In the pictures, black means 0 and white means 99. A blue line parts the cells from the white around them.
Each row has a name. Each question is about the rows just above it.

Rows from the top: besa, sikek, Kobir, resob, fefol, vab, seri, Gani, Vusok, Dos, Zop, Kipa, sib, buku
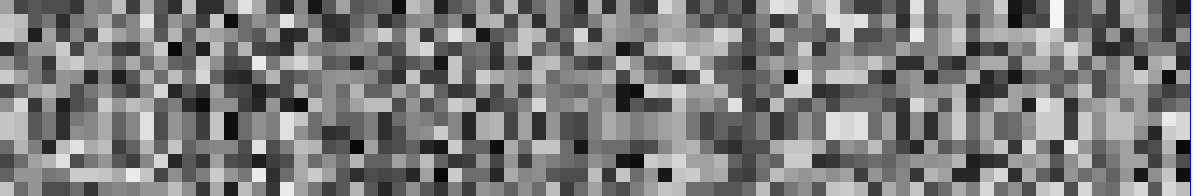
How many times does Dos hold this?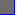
6
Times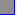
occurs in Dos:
10
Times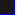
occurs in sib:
2

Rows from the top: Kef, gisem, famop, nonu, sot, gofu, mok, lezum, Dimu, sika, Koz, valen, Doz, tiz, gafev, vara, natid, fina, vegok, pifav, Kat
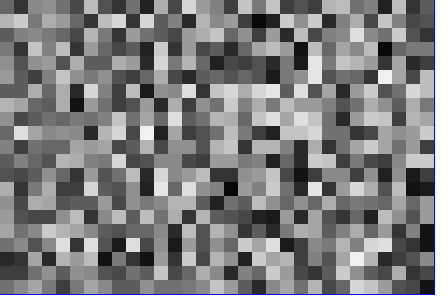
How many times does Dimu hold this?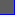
2
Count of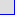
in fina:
5

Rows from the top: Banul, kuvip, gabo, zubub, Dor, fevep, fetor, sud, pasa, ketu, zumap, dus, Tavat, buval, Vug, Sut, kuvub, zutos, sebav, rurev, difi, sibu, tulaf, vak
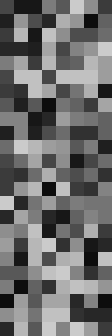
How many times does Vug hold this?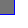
3
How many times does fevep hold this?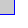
0
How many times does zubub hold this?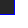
2
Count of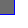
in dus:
2
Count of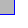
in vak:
1
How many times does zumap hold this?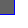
0

